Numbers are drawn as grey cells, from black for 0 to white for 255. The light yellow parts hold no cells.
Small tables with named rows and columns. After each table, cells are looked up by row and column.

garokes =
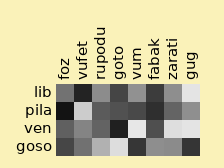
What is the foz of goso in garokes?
70
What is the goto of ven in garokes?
32
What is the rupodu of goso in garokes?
177
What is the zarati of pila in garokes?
100
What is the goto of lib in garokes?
69
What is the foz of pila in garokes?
19
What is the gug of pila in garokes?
143
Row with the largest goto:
goso

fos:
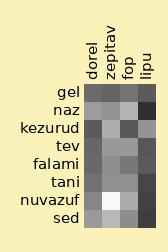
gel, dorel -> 107
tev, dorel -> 103
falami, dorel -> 105
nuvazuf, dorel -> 134
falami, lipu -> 90
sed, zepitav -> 184
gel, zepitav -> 100
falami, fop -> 119
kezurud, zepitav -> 174
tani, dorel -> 114

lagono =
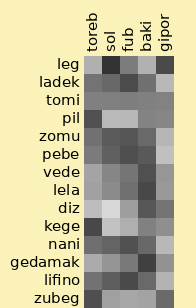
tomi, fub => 126
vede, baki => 80
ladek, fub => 75
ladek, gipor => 184
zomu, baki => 105
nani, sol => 100
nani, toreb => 111
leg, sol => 50
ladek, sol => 104
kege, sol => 194
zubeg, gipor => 106
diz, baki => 87
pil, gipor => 134
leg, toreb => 176

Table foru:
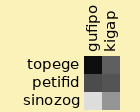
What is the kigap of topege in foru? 95
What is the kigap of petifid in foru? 84
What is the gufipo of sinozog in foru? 221
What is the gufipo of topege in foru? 14
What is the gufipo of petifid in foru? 76
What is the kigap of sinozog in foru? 149
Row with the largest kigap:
sinozog

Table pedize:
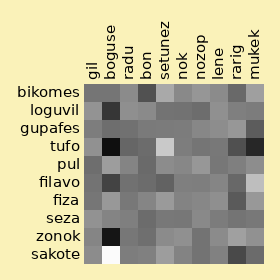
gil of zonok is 133
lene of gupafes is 141
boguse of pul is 157
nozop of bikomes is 150
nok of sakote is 131
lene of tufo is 120
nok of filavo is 127
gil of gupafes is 125
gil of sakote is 140
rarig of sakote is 73
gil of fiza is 118
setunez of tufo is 201
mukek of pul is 141
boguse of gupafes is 110
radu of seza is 127
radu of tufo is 102
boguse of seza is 132
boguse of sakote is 251
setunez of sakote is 157

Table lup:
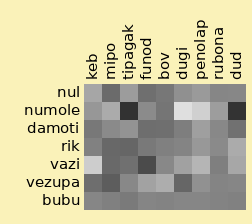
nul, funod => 111
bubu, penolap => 134
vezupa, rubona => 132
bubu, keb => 134
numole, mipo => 171
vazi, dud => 167
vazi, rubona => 127
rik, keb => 129
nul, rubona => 134
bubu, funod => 133
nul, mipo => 107
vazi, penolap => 181
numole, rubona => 157
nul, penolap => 154
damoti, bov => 111
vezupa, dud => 134
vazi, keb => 205

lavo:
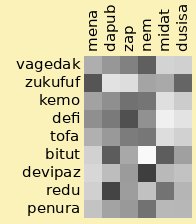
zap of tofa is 124
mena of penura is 195
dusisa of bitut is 160
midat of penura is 184
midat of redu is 115
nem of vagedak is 95

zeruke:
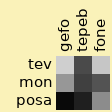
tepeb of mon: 64
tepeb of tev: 74
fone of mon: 83
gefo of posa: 9
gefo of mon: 151
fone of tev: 198
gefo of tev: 207
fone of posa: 140
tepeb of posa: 31

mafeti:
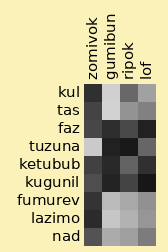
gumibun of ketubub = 41
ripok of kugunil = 68
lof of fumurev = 145
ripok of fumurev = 168
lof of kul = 161
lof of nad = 124
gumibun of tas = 210
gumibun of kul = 208
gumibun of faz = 46
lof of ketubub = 48
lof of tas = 129
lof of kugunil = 23
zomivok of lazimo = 43
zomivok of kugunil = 78
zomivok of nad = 83
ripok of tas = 147
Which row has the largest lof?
kul

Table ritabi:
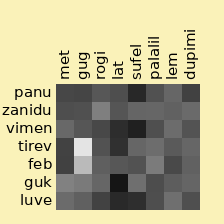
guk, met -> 129
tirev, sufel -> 102
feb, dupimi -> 97
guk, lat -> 21
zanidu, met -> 78
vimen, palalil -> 79
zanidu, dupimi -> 106
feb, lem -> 73
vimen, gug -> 86

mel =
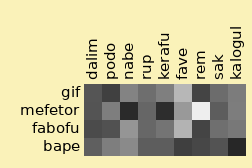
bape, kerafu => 93
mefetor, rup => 102
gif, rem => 68
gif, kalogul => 124
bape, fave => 63
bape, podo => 126
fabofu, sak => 111
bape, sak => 83
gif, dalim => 85
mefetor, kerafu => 45
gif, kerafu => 127
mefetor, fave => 153
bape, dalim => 95
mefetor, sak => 93
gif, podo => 64
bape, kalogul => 39
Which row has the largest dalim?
bape

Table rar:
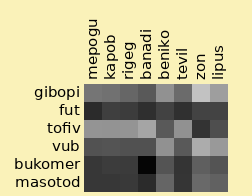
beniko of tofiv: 89
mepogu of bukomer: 55
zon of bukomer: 95
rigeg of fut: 60
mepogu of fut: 43
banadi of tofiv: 165
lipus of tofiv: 78
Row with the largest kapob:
tofiv

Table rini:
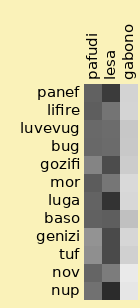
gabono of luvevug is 199
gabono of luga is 215
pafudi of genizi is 147
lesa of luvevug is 108
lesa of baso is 94
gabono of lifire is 212
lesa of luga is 51
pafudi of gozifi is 132
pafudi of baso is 97
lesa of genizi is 74
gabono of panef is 211
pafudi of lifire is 94
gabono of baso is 192
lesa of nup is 43
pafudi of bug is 104
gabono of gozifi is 204
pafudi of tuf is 143
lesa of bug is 107

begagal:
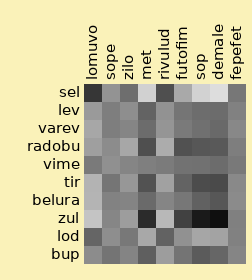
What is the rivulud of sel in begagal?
79
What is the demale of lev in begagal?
108
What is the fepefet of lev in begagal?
129
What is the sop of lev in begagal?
109
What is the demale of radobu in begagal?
89
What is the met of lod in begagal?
168
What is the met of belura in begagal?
106
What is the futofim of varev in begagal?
122
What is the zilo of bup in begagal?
132
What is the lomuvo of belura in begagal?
180
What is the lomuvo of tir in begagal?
179
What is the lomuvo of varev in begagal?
167
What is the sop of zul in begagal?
26

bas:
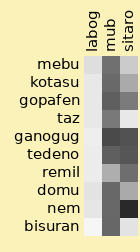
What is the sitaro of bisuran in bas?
227
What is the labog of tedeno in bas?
236
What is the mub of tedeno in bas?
95
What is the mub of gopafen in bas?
95
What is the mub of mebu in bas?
112
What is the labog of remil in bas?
236
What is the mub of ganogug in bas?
74
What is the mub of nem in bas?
104
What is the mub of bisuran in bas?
103
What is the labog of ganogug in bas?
238
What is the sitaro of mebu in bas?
203
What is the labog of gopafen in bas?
232
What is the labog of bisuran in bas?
246
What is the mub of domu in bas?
104
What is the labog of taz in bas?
232
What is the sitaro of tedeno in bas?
86
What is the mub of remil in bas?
174
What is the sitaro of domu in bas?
170
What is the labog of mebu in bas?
222

